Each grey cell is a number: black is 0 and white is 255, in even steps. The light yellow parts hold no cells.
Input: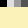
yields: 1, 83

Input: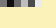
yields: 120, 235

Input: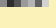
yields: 139, 210

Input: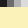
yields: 29, 219

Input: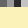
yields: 101, 195

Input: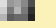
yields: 222, 35
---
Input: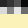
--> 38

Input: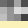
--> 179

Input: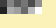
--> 62

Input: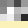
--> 140

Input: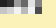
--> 34

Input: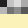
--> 33

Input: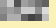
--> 143

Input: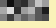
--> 169
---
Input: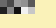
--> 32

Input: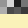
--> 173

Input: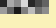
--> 156

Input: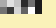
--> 114

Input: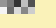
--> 244

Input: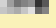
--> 197
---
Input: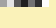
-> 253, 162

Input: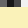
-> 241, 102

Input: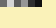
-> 17, 107

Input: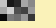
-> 136, 9

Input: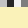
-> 126, 194

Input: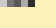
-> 45, 202

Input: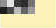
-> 116, 30

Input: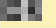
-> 122, 110
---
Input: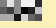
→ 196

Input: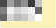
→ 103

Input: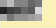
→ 216

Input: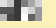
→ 154

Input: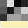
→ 206

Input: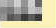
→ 179
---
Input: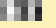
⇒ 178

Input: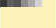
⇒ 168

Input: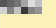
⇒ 221

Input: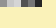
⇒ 118

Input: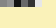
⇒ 50

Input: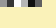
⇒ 16

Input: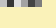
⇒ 68
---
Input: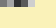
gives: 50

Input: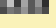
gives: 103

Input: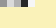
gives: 177

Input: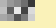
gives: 83

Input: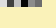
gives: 194

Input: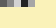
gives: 210

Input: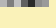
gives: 194

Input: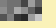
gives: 55
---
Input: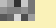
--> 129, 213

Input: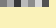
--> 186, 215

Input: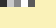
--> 136, 253

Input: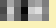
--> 6, 221

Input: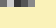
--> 55, 206

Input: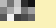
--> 214, 241
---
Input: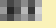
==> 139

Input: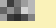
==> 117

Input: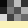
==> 92

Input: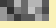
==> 181

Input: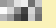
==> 237

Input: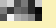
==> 121
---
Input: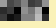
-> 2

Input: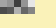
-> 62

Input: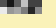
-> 94

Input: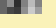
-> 46

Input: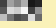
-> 205

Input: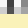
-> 247

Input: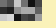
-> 143

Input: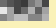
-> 70

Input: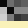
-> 137
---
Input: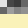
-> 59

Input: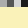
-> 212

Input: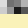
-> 126

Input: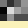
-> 93

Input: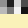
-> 213

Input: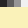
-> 150

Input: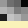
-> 98

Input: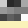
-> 53

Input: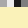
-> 28
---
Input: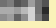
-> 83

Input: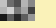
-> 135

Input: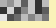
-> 188

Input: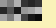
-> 52

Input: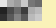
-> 106

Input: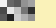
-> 162

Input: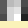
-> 76

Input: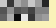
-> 38

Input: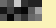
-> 35

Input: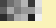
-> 225
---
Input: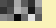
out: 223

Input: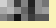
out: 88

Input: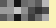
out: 106

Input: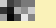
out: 230

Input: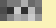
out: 202

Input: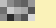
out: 83

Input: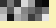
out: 106
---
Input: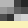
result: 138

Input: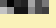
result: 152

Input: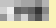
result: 237

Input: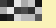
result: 230

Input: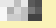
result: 175

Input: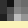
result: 78

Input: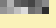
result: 165

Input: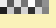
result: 199

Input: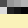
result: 35
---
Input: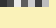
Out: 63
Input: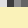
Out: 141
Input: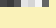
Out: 244
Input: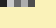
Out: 173
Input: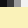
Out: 156
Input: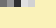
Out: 225
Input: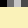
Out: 198
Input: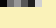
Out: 31
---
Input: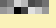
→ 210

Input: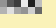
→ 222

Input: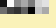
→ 225

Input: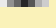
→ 205

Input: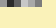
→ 168

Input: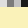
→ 193

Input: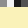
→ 142
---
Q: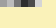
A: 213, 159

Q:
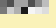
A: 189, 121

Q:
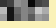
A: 78, 157

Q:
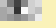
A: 220, 166

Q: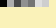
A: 206, 4

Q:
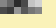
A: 210, 74

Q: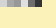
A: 52, 212

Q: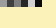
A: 11, 157

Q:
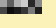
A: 137, 69
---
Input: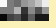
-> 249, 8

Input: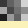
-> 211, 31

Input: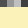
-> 191, 63

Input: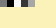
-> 248, 2

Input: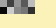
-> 203, 8

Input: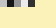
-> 236, 22
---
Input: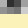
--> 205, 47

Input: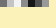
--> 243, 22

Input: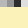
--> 223, 45

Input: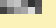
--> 219, 51

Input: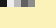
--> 238, 25

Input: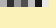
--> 233, 24
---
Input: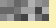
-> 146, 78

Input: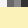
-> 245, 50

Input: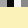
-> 166, 137

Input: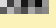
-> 218, 135

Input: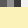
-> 90, 242

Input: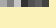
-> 169, 66

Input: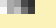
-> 224, 62

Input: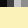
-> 12, 142
